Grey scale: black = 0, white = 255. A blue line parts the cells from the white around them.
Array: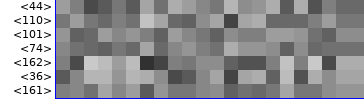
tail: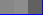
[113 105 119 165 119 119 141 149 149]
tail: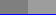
[149 113  97 141 141]
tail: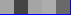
[105 105 127 157 119 119]
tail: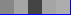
[ 97 188  82 173 141 165 165]

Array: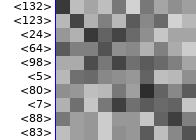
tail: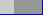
[198  99  63 128]
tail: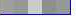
[ 91 190 136  83]
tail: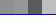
[136  83]
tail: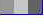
[ 63 128]
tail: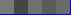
[128 165]

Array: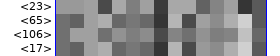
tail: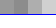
[90]
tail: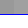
[ 74 168 126 160  59 168 168  98 132 160  53  90]
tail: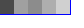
[90]
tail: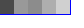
[90]

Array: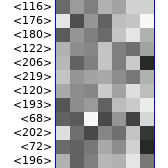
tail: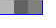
[196 127 202  40]
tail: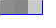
[163 222 189]
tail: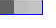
[248]
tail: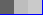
[236]

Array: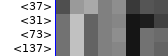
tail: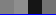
[107]
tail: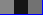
[99]
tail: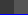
[79]

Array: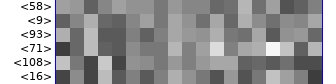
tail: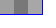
[146 112 167 104 175 140 112 140 134 167]
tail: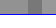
[134 134 104 112 182 112 160  83  97 128]
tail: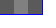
[128 175 146 120  83 152  83 120 194 160 128  61]
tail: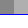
[104  97 134 160 120 167 146 112 167 104 175 140 112 140 134 167]
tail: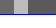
[128  97 128 167 152 146 175 120 112 167  90 146 152 104]

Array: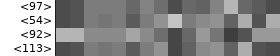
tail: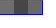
[153 117  62  83 153 153]
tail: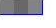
[110  76 104  98 131 181 104  91  76]
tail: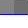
[ 76 104  98 131 181 104  91  76]
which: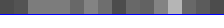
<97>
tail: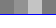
[138 146  98 173  83 173]
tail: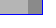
[138 138 165 138 110  70 104 153 117  62  83 153 153]
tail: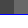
[153 117  62  83 153 153]

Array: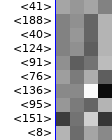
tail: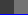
[208  54]
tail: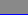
[251  11]
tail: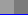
[173  94]
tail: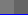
[180]
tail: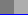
[94]

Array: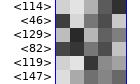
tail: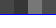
[195]
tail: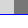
[ 77 201]
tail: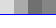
[104]
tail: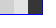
[139 162]

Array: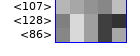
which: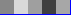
<86>
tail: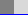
[159  63  50]
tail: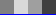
[50]

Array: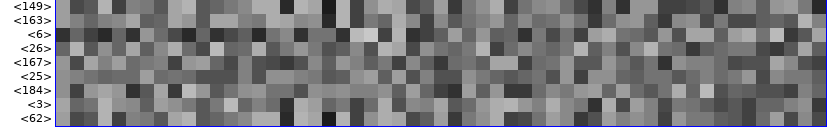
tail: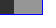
[ 65  65  73  88  49 129 137  95 150 158 121  41]
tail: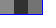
[115  49 186 200  65 179  49  65  95 158 102 150  95 102  49 121  73 115
  65 158 173 115 108  88 150  81 165 165  95 158 173 115 186  57  88 165]
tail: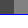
[ 81  73  57  81 137  95 150 129  95 121  65 137  95  57 108 115  95 165
 165  65 108 115 150  88  88 150 115  88 115  49 144 129 129 108  73  81
  81 165 137  81  65]
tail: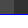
[129  49 150 150  65  65  73  88  49 129 137  95 150 158 121  41]
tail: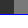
[ 73 115  65 158 173 115 108  88 150  81 165 165  95 158 173 115 186  57
  88 165]
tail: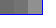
[115  57 108 144 150  95  57 137 144  73 121  73  73  95 102  88 179 129]

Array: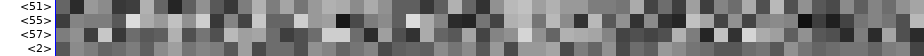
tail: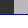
[ 88 145  50 139  50  37 193 165  68 145  68 132 139 132  16  62  31  68
 117 132 117  80 185]
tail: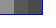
[139  95 132 109 145 165]

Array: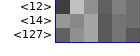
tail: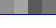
[90]
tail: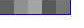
[90]

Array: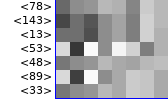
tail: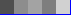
[177]
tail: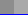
[203 197 169]
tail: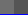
[141 163 126 209 184]
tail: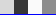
[244 209 126 177]
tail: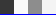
[209 126 177]

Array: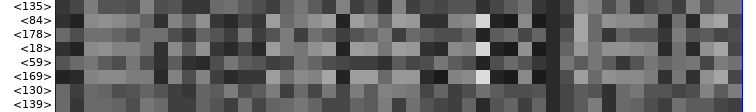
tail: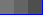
[ 70  63  63  49  92  70  78 118  92  78  35  78 106  84  55  42 118  92
 118  92  55  84 118 100 112 118  70 124 112]
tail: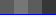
[ 84 118 100 112 118  70 124 112]
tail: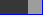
[112 137 130 165  35 157 157 106 151 151  42  27 130 137 220  35  27 137
  27  42  78 157 106 144 137 137 124  49 118  49 144 165  70]

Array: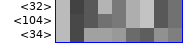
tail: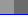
[ 94 145 127]
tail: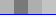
[ 88 113]
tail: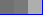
[195  88 113]
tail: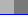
[174 195  88 113]
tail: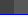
[180 121 174 195  88 113]
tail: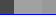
[107  94 145 127]

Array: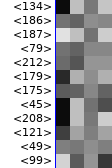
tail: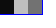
[78]
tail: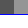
[149]
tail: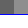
[135]
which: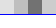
<187>
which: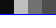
<45>
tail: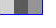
[55]

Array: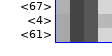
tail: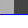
[ 87 214]
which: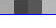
<4>

